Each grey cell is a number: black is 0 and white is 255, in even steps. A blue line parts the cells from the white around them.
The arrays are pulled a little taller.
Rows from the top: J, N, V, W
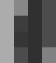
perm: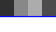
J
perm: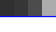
V
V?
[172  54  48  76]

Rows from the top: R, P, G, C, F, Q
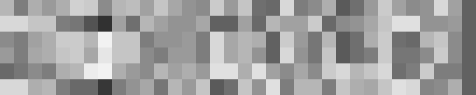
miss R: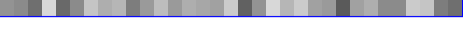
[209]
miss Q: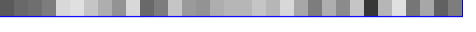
[133]
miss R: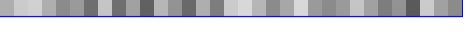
[189]
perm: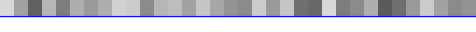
R

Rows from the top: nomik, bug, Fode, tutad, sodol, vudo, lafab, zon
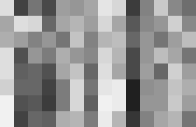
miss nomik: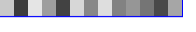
[110]
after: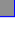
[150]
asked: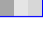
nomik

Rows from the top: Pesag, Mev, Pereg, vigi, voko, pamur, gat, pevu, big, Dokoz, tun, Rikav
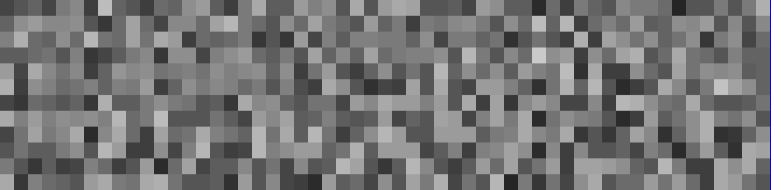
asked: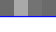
vigi
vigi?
[ 93  93 107 115  85 128  55  69  93 122 136  55 142 142  69 128 142 155
 107  93 122  85 162  99 136  99 162 107 122 128 128 142  85 182 122  85
 136 107 202 142 155  62 142 107 162 175  85 107 169 115 107  85 128  99
  99]
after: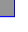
[136]
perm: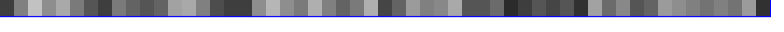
pamur
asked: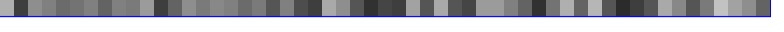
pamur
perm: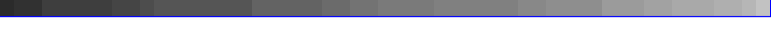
pamur
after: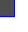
[62]

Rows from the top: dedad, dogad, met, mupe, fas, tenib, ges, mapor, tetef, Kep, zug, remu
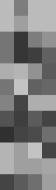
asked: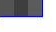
mapor
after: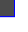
[111]
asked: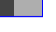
ges
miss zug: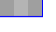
[166]

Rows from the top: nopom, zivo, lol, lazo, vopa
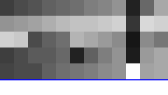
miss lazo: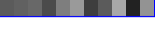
[28]
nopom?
[ 62  75  83  97 104 111 126 133 147  34 104 168]
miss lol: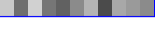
[22]
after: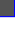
[97]
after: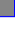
[147]
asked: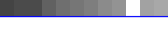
vopa

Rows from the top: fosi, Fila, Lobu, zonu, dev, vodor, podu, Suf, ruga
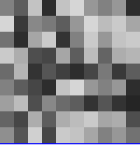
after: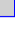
[70]
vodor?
[129  93  70  45 195 214 151 129 151  45]
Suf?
[100  70 173  93 173 188 202 166 173  78]
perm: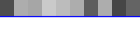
Suf

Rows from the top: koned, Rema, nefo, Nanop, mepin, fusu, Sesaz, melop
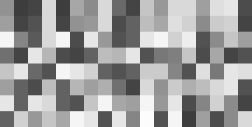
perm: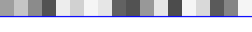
nefo
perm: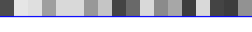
koned
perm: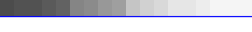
nefo
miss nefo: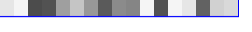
[237]
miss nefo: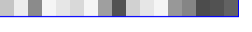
[90]

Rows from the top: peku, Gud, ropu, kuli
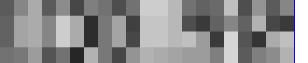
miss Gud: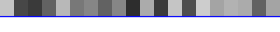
[64]
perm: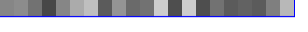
peku
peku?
[ 91 134 171  91 140  71 127 114  78 114 205 205 184 114  98 106 191  78
 148  91 134]
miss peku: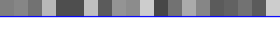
[106]

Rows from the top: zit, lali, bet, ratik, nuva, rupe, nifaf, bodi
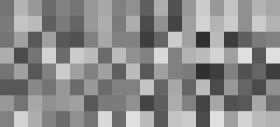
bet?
[116 160  88 160  88  82 129 167 129 129  62 101 203 160  48 187  62  95
 123 129]
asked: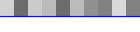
ratik
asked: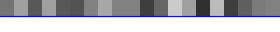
bet
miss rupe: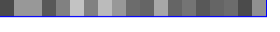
[136]
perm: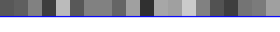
bet
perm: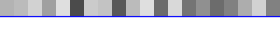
bodi

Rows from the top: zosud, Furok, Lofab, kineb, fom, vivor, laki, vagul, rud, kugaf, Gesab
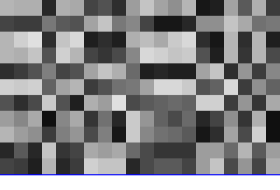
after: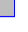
[169]
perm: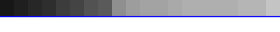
zosud
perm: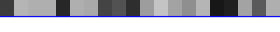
zosud
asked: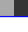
vagul

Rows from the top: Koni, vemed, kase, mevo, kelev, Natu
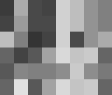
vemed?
[ 67 155  73  73 209 190 147 128]
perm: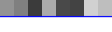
Koni
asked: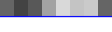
mevo
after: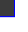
[171]
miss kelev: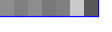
[134]

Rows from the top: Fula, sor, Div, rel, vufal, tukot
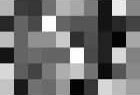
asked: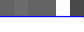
rel
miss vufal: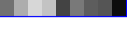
[136]
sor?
[ 39 100  73 252 100  85  85  20  39  67]
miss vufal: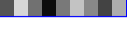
[93]

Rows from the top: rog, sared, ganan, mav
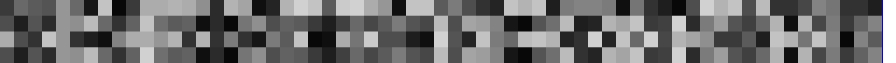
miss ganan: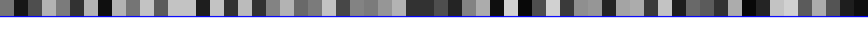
[203]
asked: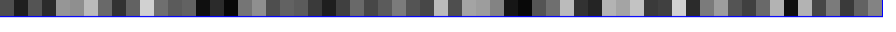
mav
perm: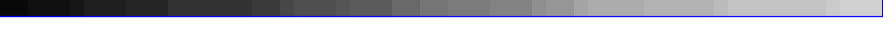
ganan
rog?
[ 58 105  91  84 150 105  22 195   8  58 172 172 179 172 143  43 179 164
  15  36 179 209 195  91 203 209 172 150  15 195 195  91 123  78  50  36
 195 179 195  30 123 131 131 123  15 117  50  30   8  78 209 179 195  78
 187  50  50  71 131 117  50  50  30]

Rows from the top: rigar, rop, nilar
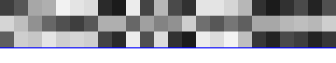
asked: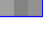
rop
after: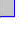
[228]

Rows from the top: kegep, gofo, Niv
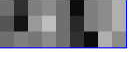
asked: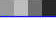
gofo
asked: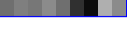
Niv
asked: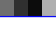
Niv
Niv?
[111 127 119 139 111  48  12 175 139]
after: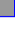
[190]
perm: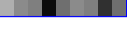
kegep

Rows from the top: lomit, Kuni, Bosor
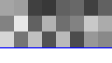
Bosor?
[213 117 192  83 186  76 152 137]
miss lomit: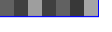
[104]
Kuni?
[130 231  97 178 111 130 200 171]
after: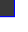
[97]
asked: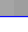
lomit

